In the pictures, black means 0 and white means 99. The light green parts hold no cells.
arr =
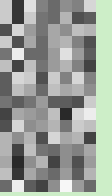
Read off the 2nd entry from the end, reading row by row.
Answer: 60
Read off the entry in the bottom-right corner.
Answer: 41
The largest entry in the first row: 87
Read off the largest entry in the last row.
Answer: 96
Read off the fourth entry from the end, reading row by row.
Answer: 55
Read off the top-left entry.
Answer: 79
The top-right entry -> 83
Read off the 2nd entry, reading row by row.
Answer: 21
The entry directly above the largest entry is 60
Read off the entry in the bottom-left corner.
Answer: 41
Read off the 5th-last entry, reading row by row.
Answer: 26
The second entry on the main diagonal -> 21
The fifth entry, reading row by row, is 41
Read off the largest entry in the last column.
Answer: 92
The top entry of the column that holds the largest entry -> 55
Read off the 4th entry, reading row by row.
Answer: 50
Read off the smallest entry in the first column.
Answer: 26

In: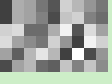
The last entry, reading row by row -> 54
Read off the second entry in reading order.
67
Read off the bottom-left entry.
29
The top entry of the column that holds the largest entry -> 71
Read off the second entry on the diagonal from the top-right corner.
50
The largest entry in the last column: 81
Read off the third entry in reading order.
63
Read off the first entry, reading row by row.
25
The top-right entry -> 46
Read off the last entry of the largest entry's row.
58
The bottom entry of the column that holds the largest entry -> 50
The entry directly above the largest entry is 25
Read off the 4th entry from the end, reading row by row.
76
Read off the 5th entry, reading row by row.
33

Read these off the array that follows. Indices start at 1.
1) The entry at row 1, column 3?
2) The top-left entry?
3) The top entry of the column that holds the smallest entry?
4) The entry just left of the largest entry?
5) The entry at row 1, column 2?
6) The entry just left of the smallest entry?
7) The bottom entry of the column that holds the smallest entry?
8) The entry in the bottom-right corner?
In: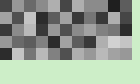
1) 41
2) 27
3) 12
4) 68
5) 59
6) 54
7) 63
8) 59

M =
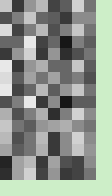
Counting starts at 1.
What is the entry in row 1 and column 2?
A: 22
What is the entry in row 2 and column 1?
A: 31
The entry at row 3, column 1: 85
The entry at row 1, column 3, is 58
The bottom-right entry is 45
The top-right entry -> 45
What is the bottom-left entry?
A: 18
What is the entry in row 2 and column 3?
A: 77
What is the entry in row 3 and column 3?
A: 49
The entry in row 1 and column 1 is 77
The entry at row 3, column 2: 26

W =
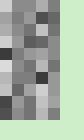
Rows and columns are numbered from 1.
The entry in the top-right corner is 49
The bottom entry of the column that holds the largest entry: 31
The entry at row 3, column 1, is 67
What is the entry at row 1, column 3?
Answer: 54
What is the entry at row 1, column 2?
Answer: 54
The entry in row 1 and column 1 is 80
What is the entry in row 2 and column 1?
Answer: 63
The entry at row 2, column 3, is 59
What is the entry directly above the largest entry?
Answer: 23
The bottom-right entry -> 49

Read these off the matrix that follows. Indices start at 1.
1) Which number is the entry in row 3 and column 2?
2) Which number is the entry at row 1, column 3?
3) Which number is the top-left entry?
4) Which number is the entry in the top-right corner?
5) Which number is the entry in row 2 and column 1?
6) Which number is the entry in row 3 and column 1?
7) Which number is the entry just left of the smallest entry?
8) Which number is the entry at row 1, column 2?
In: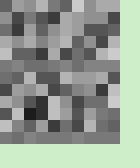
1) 23
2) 56
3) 38
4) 66
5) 56
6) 43
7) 74
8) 61
